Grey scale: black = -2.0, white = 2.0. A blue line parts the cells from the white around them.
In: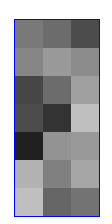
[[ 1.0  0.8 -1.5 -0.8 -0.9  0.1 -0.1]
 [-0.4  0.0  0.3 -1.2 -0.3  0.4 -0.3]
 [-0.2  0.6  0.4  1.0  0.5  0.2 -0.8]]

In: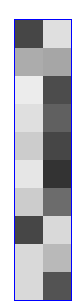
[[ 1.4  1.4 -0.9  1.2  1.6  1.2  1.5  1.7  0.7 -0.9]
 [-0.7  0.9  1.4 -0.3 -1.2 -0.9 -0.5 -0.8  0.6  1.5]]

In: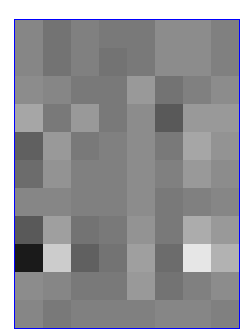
[[ 0.1  0.2 -1.6 -0.6  0.1 -0.3 -0.5  0.6  0.2  0.1  0.1]
 [-0.1  0.1  1.2  0.5  0.1  0.3  0.4 -0.1  0.1 -0.2 -0.2]
 [ 0.0 -0.1 -0.5 -0.2  0.0  0.0 -0.1  0.4 -0.1  0.0  0.0]
 [ 0.0 -0.1 -0.2 -0.1  0.0  0.0  0.0 -0.1 -0.1 -0.2 -0.1]
 [ 0.0  0.4  0.5  0.3  0.2  0.2  0.2  0.2  0.4 -0.1 -0.1]
 [ 0.1 -0.2 -0.3 -0.1 -0.1  0.0 -0.1 -0.6 -0.2  0.2  0.2]
 [ 0.1  0.0  1.6  0.7  0.0  0.4  0.6  0.4  0.0  0.2  0.2]
 [ 0.0  0.2  0.8  0.4  0.1  0.2  0.3  0.4  0.2  0.0  0.0]]

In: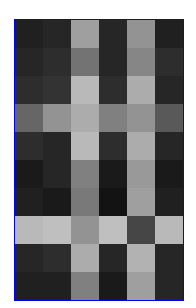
[[-1.5 -1.4  0.9 -1.5 -1.6 -1.3 -0.4 -1.3 -1.4 -1.5]
 [-1.5 -1.3  1.0 -1.6 -1.4 -1.4  0.3 -1.2 -1.3 -1.4]
 [ 0.0  0.7  0.3 -0.1  0.0  0.9  0.7  0.9 -0.2  0.5]
 [-1.6 -1.4  1.0 -1.7 -1.6 -1.3  0.0 -1.3 -1.4 -1.4]
 [ 0.5  0.8 -0.9  0.5  0.4  0.7  0.3  0.7  0.1  0.3]
 [-1.4 -1.4  0.9 -1.5 -1.6 -1.4 -0.6 -1.4 -1.3 -1.5]]

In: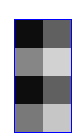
[[-0.1 -1.8  0.1 -1.8]
 [ 1.1 -0.5  1.3 -0.5]]

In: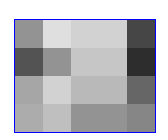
[[ 0.7  0.6 -0.7  0.3]
 [ 1.0  1.3  0.3  1.5]
 [ 0.3  0.9  1.1  1.3]
 [ 0.3  0.9  1.1  1.3]
 [ 0.1 -0.4 -1.3 -0.9]]

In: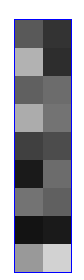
[[ 0.4 -1.7 -0.2 -1.6 -1.0  0.7 -0.5  0.8 -0.6]
 [ 1.3 -1.6 -0.5 -0.3 -0.8 -0.2 -0.3 -1.3 -1.2]]
